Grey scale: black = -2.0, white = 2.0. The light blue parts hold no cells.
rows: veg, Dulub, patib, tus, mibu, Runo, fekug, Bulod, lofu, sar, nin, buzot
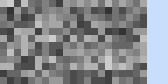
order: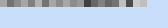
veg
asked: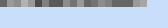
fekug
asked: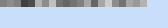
lofu
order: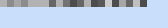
sar
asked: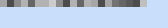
Runo
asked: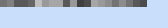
tus

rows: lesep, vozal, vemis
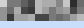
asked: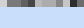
lesep
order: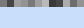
vozal
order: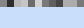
lesep

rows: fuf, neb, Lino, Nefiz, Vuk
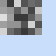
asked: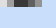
Lino
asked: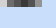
Vuk
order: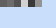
fuf
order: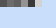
fuf
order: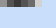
Vuk
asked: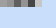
neb
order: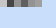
neb

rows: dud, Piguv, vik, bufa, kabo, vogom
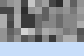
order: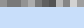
kabo
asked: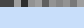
Piguv
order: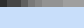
Piguv
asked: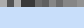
vik
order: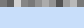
kabo
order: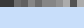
vik

